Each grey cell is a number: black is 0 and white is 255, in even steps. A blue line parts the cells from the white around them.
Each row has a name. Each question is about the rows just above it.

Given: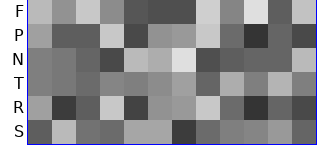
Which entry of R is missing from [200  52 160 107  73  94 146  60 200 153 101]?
[67]
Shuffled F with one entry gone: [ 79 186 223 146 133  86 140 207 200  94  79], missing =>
[194]
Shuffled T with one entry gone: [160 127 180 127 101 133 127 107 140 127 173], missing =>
[120]
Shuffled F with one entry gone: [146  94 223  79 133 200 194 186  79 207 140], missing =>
[86]
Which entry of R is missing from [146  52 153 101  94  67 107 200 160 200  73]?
[60]
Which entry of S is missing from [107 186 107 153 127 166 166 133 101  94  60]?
[114]

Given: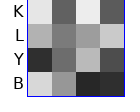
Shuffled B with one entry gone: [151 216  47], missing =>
[39]
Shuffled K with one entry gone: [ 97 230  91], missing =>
[237]
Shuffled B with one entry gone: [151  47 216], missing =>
[39]
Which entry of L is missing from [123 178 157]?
[202]

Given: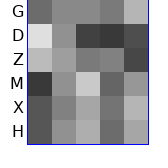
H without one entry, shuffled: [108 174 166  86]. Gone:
[145]
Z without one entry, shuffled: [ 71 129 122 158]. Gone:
[187]

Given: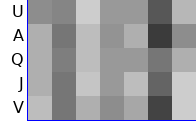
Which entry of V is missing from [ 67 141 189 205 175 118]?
[167]
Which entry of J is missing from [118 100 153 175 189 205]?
[197]
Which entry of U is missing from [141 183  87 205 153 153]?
[133]
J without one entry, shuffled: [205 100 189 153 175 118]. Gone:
[197]
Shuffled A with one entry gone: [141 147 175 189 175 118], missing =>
[59]
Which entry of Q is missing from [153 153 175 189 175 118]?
[126]
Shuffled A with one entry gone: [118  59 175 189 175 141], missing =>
[147]

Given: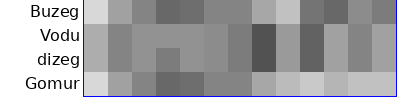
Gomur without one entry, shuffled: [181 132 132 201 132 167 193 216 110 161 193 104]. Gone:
[187]
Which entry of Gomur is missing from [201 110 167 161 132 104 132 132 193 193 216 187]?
[181]
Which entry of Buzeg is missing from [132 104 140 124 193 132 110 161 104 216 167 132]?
[116]
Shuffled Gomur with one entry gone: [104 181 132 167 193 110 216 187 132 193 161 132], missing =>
[201]

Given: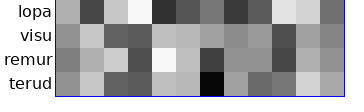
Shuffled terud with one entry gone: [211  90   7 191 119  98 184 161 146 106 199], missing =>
[168]
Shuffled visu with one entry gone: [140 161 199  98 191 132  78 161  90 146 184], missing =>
[154]

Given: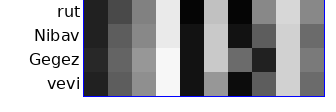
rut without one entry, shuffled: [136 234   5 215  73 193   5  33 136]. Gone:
[129]
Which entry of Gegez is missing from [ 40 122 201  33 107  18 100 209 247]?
[151]
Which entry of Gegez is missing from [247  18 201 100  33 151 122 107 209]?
[40]
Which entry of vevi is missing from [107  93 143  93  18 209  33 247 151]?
[12]
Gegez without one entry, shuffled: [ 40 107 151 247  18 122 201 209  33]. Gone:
[100]
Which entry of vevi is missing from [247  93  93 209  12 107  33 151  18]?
[143]

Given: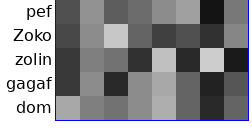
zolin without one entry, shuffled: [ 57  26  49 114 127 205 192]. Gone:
[41]
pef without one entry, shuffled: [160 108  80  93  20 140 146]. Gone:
[120]
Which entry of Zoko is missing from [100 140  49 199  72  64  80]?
[134]
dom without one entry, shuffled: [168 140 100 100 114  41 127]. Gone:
[174]
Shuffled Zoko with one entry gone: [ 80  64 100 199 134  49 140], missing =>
[72]
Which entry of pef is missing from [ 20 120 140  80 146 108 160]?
[93]
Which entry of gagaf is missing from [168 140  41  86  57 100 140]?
[34]

